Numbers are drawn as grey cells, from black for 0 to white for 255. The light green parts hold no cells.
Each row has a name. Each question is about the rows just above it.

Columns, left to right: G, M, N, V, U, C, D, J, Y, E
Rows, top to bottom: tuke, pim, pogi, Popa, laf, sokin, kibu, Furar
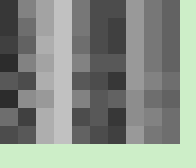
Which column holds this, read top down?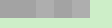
N
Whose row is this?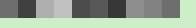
kibu
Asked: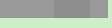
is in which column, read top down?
J

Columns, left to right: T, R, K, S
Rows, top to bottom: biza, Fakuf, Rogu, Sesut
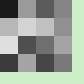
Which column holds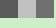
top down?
K
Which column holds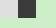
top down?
T
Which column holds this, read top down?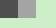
R
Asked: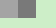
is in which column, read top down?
S
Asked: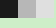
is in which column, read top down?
T

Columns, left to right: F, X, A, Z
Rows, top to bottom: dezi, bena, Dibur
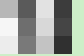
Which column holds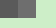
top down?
X
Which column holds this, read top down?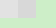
A
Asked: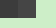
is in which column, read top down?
Z

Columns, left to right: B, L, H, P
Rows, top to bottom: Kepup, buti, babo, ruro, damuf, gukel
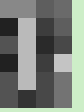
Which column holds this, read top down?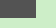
B
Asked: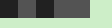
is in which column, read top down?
B
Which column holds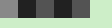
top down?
B
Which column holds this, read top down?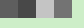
P
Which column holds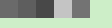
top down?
P

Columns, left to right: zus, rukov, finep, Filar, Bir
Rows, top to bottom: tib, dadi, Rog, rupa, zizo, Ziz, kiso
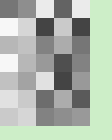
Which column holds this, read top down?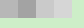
rukov
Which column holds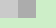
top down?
Filar
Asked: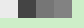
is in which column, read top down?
Bir

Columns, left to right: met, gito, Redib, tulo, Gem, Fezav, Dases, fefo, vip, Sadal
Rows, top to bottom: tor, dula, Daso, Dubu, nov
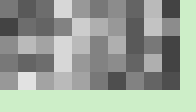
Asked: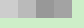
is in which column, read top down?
Gem
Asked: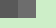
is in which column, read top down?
gito
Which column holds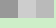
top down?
Gem
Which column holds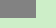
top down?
Fezav
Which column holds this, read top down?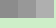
Dases

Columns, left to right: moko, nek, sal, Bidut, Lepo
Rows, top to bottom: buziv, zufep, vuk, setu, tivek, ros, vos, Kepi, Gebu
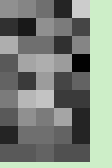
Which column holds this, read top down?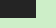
Lepo
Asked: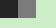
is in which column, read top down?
Bidut
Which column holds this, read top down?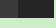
Lepo
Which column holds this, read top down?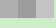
sal

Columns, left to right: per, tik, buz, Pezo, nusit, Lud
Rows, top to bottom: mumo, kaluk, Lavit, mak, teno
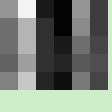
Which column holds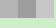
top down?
tik
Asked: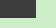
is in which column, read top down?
Lud
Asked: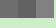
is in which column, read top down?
per

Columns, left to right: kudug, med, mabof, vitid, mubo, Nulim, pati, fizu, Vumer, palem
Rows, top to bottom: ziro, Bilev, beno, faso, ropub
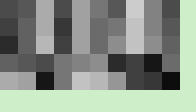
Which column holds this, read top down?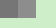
pati
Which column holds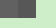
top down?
med

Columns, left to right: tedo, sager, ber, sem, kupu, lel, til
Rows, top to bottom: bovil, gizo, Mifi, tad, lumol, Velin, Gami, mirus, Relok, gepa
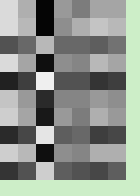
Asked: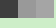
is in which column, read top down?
sager
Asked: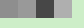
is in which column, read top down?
til
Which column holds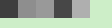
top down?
til

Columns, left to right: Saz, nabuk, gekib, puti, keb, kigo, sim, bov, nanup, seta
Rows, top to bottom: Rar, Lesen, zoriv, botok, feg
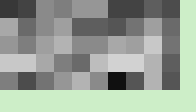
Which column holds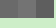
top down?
seta
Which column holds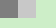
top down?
nabuk
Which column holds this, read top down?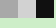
sim
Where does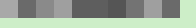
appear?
Lesen

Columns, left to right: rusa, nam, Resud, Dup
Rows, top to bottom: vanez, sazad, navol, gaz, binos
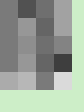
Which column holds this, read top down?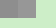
nam
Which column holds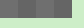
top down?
Resud
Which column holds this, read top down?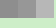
nam
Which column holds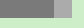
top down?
rusa

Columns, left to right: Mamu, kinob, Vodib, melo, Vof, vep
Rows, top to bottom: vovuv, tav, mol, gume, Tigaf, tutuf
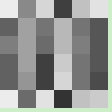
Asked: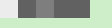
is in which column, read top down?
Mamu
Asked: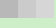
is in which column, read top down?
melo
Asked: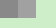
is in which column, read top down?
kinob

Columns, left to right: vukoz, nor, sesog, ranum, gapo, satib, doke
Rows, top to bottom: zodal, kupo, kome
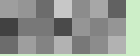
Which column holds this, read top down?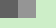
doke
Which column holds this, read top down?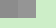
gapo
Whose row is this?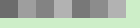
kome
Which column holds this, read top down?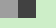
vukoz
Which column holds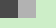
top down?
ranum

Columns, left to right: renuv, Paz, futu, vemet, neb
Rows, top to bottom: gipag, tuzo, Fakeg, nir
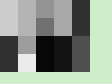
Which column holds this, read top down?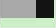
vemet
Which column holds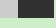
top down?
renuv
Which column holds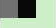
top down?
futu
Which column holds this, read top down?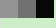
futu

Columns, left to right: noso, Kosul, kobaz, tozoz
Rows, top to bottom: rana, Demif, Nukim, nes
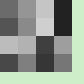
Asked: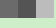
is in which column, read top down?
noso
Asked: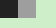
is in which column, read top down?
tozoz
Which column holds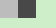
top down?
noso

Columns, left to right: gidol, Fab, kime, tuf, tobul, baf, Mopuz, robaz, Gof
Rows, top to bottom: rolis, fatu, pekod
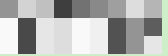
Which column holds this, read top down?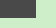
Fab
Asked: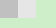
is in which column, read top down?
kime
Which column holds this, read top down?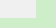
baf
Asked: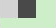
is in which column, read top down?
Fab

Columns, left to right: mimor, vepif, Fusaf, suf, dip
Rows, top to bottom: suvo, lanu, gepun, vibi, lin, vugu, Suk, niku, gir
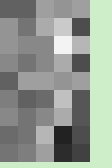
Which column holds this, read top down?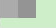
suf
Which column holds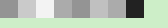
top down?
suf
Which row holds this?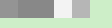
gepun

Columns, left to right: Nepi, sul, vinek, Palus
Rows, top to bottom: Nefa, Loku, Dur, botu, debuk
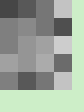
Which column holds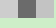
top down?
Palus
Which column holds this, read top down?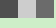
Palus
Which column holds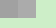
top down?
vinek
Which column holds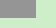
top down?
sul
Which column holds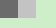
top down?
Palus

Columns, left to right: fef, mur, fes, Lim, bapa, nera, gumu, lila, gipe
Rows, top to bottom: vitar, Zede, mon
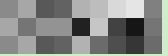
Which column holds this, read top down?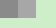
fef
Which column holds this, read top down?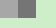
mur

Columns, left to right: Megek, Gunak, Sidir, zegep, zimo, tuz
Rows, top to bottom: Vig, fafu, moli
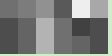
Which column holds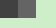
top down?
zimo
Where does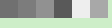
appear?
Vig
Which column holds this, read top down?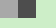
tuz

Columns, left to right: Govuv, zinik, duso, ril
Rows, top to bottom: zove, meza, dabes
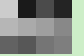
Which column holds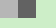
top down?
Govuv
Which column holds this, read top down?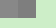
ril

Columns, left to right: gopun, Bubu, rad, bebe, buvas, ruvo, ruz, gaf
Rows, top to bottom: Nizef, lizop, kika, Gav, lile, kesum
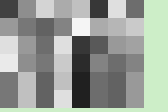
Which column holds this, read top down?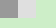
gopun
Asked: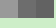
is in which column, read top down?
ruz
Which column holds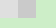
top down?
bebe
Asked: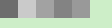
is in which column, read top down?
gaf
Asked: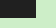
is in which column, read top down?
buvas
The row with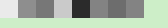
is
Gav

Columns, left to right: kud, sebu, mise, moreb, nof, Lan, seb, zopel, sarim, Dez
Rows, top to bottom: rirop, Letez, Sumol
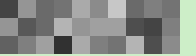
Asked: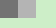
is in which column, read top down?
moreb
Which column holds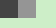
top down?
kud

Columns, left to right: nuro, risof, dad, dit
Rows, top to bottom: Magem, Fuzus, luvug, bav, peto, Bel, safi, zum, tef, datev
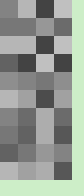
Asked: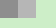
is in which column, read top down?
nuro
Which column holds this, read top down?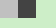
dit
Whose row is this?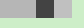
luvug
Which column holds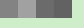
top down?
risof
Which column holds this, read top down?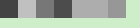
dad

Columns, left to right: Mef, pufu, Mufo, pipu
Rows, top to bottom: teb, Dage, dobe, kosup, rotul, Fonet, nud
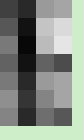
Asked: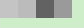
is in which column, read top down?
Mufo
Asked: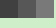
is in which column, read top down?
Mef
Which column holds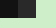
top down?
pufu
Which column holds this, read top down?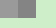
Mufo

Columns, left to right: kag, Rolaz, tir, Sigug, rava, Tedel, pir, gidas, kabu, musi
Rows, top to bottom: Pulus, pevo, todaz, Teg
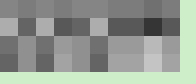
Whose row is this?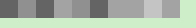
Teg
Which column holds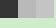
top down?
kabu

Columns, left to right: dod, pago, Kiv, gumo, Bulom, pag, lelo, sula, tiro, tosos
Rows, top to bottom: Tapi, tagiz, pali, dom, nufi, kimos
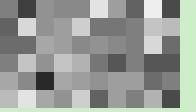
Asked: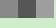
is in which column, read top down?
lelo
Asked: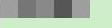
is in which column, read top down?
lelo

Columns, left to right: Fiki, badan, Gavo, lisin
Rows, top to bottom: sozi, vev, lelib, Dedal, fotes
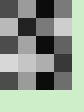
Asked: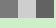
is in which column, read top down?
lisin
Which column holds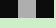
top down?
Gavo
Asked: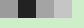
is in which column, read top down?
badan
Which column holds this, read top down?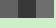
lisin

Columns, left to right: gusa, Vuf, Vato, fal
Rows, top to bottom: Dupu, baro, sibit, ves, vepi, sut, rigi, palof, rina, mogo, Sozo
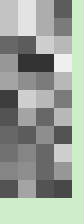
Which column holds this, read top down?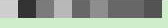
Vato
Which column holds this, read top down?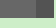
Vato
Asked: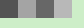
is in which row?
rigi
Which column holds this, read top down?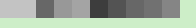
gusa
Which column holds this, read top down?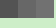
gusa

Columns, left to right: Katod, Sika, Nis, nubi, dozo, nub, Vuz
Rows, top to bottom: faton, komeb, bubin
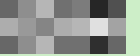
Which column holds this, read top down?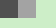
Vuz
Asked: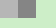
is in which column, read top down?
Nis
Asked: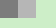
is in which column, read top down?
dozo
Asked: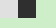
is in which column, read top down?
nub
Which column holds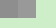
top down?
Sika
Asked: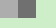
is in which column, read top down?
nubi

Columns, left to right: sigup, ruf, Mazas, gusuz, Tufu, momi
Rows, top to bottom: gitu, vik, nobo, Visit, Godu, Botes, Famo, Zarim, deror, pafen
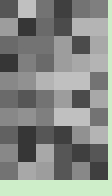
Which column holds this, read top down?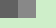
sigup
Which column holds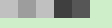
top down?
gusuz
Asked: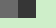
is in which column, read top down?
sigup

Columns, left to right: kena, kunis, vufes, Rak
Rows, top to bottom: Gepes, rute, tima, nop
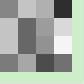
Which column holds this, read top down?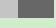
kunis
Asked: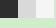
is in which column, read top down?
Rak
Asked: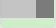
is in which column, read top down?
kena
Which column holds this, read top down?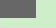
kunis
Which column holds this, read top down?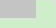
kena

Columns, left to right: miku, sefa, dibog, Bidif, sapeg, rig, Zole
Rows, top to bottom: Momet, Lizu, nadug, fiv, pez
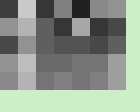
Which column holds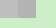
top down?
sefa
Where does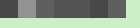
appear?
nadug
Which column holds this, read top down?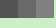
Bidif
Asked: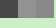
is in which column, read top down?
miku

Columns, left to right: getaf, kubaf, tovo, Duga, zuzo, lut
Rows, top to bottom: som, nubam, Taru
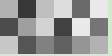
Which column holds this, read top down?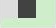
Duga
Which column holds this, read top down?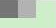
lut
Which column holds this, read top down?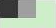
kubaf
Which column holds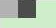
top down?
getaf
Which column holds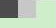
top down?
getaf

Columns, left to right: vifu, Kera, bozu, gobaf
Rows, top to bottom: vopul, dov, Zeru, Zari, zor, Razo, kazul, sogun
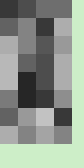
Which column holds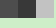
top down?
bozu
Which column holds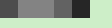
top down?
Kera
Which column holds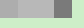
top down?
vifu

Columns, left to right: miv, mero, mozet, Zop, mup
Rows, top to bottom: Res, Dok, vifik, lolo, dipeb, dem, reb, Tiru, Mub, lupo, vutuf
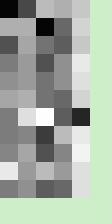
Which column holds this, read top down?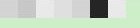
mup
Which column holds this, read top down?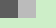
Zop
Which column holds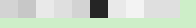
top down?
mup
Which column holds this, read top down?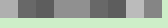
Zop

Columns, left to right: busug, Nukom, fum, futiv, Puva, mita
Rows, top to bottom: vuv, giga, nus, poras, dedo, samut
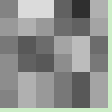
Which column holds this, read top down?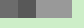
fum
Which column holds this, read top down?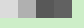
Nukom
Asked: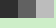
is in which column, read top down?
Puva
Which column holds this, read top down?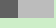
Puva
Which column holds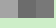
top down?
mita

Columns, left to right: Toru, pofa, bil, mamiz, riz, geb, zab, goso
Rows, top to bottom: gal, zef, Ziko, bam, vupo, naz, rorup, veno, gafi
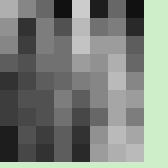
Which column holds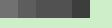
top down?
bil
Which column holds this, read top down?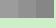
geb
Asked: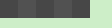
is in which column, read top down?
pofa
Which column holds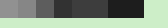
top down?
Toru
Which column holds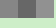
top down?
geb
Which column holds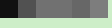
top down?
mamiz
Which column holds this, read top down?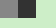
pofa

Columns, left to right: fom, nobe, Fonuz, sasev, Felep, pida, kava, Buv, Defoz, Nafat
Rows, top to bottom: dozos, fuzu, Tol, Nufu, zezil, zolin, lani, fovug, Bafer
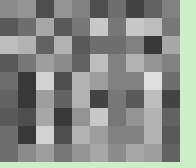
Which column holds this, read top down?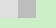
Defoz
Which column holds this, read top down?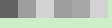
Fonuz
